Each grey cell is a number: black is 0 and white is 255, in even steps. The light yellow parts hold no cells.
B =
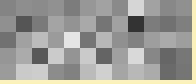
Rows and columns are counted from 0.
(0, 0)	132
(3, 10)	102
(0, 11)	144
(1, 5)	169
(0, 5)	151
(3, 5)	202
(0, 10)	136
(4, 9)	171
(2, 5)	117
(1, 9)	124
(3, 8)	217
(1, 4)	147
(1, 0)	144
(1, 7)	161
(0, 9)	162

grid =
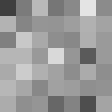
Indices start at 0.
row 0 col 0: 63
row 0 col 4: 137
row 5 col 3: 161
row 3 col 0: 182
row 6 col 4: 131
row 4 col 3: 162
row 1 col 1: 133
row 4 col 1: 204
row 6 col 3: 103
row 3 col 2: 153
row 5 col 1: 167
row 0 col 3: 118

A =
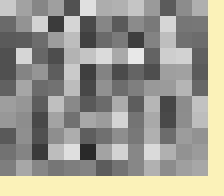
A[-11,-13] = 201
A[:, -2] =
[140, 118, 112, 210, 161, 181, 140, 141, 156, 146, 159]
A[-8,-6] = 169
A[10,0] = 126
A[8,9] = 176
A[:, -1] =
[175, 119, 108, 96, 91, 103, 194, 189, 146, 155, 167]
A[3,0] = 80
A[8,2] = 80
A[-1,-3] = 140
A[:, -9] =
[81, 213, 189, 179, 202, 188, 137, 113, 173, 223, 126]
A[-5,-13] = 158
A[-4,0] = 152
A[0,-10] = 159
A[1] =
[106, 147, 211, 59, 213, 74, 134, 90, 139, 121, 214, 118, 119]
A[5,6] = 145
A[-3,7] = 142
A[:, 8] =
[197, 139, 62, 232, 100, 127, 93, 116, 120, 135, 135]
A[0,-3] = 91
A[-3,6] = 112
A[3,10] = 206
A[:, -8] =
[224, 74, 64, 196, 63, 71, 89, 167, 94, 41, 131]
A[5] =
[97, 166, 108, 114, 188, 71, 145, 109, 127, 153, 155, 181, 103]
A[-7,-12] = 132
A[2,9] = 131
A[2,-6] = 122
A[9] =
[114, 132, 58, 189, 223, 41, 163, 211, 135, 218, 176, 146, 155]

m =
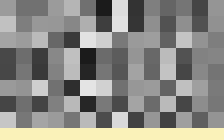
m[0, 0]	155
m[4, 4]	188
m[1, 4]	135
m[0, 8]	51
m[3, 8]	149
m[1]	[193, 126, 152, 151, 135, 175, 62, 225, 53, 143, 82, 143, 81, 145]
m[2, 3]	103
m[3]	[72, 109, 60, 136, 192, 27, 107, 92, 149, 104, 187, 82, 130, 133]
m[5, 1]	148
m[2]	[164, 156, 186, 103, 58, 226, 207, 121, 154, 158, 98, 196, 147, 126]
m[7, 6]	76
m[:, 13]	[149, 145, 126, 133, 116, 122, 119, 148]
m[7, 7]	217
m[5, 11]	192
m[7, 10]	66
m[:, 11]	[117, 143, 196, 82, 70, 192, 70, 159]
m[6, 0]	69
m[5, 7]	113
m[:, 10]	[101, 82, 98, 187, 195, 99, 186, 66]
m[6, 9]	107
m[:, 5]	[112, 175, 226, 27, 37, 228, 38, 186]
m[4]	[71, 118, 57, 130, 188, 37, 118, 86, 163, 101, 195, 70, 136, 116]
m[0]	[155, 113, 113, 155, 181, 112, 27, 220, 51, 127, 101, 117, 69, 149]

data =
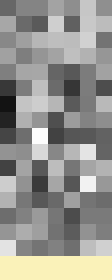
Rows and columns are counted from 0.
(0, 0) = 103
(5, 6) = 77
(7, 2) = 148
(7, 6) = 142
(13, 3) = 118
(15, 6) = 208
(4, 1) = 166
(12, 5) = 116
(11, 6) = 152
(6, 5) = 122
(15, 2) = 116
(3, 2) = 149
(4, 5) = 124
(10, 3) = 189
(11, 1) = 146
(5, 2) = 190
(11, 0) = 205
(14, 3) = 114
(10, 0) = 66
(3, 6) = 150
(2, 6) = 115
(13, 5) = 122
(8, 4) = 86
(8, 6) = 98
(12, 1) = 119
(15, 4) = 111
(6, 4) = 90
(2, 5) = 209
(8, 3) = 66
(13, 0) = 109
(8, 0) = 69
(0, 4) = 142
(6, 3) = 182
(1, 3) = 207

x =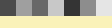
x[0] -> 75
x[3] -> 200
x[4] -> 52

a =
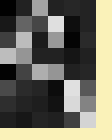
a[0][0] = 1
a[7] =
[31, 23, 36, 32, 64, 212]
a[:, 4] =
[39, 14, 4, 21, 33, 224, 217, 64]
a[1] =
[24, 100, 70, 223, 14, 35]
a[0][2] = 163
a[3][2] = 34
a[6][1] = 35
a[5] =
[74, 43, 37, 12, 224, 88]
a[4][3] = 149
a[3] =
[189, 149, 34, 34, 21, 33]
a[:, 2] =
[163, 70, 27, 34, 174, 37, 30, 36]
